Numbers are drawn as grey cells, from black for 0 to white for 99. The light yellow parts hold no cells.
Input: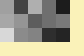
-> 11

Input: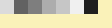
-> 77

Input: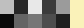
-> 60

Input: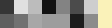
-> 51

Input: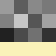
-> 50

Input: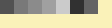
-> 79

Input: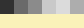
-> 85
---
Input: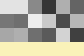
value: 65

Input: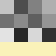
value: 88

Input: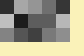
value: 51

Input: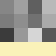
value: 23

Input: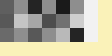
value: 41

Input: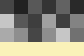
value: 66

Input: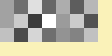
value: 75

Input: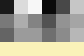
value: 39

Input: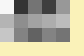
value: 77
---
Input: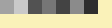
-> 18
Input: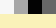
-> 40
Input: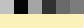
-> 48
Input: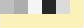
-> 85
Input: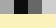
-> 80
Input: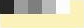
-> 98
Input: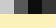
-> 21
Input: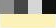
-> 7
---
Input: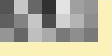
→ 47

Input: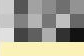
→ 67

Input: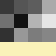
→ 59

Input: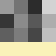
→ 48

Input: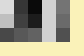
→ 38

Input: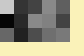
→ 30

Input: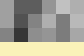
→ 58

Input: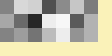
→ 92
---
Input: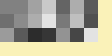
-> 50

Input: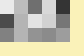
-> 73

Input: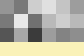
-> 47

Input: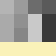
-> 60

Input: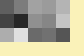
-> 48

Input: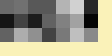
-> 44

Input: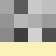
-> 35

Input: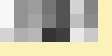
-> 57

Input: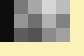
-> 47
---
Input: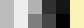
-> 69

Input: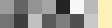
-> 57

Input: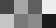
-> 37

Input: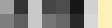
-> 78

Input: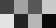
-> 34

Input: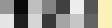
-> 74

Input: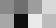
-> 61

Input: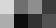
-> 55
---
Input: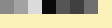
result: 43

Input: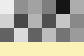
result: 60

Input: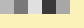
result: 65

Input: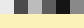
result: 53

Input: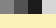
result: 83

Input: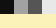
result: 90

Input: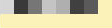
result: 35
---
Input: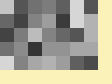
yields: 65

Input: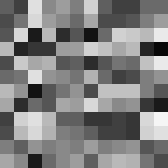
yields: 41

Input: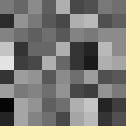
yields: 24

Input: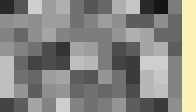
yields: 51

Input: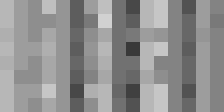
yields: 51

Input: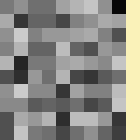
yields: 21
